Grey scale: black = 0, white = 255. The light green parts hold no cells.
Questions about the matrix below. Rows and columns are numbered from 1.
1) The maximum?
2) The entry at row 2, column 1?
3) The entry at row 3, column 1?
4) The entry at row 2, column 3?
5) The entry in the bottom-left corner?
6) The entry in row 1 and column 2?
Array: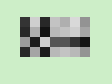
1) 217
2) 40
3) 156
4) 19
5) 40
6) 207

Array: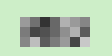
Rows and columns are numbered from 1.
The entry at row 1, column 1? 154
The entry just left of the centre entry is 81
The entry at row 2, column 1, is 123
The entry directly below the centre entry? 123
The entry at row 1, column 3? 51
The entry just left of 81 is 70

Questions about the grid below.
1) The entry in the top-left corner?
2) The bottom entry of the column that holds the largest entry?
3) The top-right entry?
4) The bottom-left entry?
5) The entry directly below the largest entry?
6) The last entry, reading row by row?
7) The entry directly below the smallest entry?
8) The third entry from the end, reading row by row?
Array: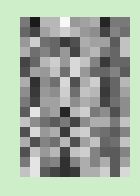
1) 121
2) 48
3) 121
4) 194
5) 206
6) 216
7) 68
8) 206

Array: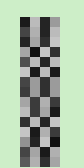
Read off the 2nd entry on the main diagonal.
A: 176
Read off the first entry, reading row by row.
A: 26
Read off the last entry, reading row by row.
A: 165
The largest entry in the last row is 176
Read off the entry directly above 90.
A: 69
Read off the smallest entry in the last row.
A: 48
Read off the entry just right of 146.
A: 36
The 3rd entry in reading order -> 36
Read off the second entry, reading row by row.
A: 187
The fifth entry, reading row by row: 69
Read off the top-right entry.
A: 155

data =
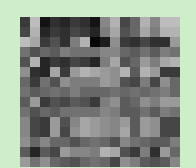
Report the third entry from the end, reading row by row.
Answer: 81
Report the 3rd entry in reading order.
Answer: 19
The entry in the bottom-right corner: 134
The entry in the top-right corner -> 189
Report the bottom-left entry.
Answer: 154
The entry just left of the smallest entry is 178
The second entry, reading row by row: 189
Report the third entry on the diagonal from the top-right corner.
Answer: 48
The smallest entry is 7
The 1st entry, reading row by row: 58
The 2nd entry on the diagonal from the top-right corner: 178
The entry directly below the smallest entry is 113
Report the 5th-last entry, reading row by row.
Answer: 125
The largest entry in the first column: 189
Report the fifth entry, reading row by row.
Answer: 37
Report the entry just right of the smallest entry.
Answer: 28
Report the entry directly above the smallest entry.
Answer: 37

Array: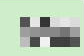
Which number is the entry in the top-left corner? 83
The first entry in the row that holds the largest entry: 188
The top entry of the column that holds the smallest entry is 53
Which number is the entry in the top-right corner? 219
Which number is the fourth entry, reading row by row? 219

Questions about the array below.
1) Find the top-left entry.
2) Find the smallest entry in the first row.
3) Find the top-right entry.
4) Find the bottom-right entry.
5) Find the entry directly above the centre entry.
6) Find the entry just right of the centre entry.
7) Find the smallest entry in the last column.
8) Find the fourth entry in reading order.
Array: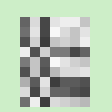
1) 100
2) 71
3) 196
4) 184
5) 122
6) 227
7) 71
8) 227

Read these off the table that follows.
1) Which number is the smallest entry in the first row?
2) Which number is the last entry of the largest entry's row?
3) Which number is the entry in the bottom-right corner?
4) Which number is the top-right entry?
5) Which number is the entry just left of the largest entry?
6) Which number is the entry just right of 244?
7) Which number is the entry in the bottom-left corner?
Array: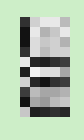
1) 49
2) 166
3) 39
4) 187
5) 30
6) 220
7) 199

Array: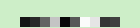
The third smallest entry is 41
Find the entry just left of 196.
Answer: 99
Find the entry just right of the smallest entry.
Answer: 87

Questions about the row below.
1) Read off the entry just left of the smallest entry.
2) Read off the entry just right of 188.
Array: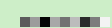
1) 156
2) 43

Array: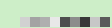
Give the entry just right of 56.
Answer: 199
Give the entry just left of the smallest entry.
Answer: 140
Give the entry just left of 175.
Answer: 163

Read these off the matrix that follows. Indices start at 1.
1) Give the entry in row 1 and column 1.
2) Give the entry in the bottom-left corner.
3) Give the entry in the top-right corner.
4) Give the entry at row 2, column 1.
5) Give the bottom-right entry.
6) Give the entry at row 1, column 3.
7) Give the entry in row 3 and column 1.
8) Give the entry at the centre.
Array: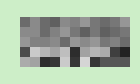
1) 107
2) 171
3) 150
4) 138
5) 86
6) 107
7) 150
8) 150

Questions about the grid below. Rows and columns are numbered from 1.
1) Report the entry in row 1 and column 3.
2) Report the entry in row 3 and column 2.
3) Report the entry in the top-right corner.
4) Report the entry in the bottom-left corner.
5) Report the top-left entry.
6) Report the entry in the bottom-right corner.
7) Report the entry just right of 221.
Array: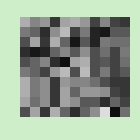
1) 151
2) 163
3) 54
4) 78
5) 174
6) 111
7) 14
